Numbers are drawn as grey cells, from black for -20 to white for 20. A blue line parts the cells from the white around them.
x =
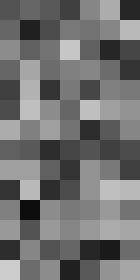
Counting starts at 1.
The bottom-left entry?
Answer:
12
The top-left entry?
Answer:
-7
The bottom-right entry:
6
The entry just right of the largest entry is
-3
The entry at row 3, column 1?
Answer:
2
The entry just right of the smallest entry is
2
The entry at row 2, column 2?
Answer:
-15
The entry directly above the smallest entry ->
9
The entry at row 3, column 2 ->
-5
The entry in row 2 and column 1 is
-4
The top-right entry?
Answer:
-14
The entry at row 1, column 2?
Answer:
-4
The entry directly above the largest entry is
-13
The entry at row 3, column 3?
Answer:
-2

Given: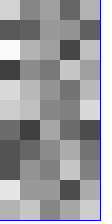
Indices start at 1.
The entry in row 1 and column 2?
1
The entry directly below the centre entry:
6
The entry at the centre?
1
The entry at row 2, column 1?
-6
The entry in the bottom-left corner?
8
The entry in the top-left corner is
13
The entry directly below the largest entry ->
-10
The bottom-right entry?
12
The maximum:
19
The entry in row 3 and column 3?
5
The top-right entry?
8
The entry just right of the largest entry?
8
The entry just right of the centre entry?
0
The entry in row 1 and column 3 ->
5

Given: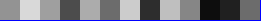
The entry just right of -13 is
10
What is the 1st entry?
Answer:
3
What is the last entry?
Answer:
-3
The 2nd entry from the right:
-15

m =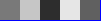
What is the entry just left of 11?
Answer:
-1
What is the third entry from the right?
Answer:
-13
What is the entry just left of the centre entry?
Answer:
11

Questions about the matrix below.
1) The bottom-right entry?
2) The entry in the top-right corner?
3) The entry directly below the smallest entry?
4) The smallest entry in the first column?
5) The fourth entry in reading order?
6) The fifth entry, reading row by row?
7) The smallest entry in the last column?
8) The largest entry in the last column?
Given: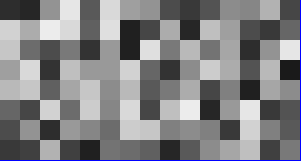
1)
-1
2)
-9
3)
2
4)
-13
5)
16
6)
-6
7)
-16
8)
16

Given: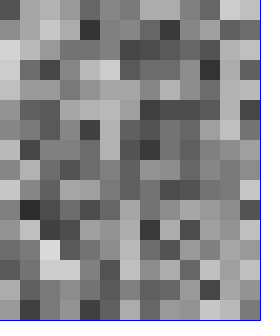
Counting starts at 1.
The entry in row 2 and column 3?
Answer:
11
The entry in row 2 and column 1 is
2
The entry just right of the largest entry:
-6
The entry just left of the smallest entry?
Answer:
0
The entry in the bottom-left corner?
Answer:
4
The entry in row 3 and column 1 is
13
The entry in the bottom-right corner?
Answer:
-1
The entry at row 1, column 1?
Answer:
-7
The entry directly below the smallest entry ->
10
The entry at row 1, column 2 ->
6
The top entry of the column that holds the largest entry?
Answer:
8
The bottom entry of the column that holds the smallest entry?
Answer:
-10
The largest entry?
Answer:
14
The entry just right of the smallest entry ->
-8
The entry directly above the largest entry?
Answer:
-10
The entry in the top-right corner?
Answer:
10
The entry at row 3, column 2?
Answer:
9
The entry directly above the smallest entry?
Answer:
1
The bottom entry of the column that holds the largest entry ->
-1
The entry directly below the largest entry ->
12
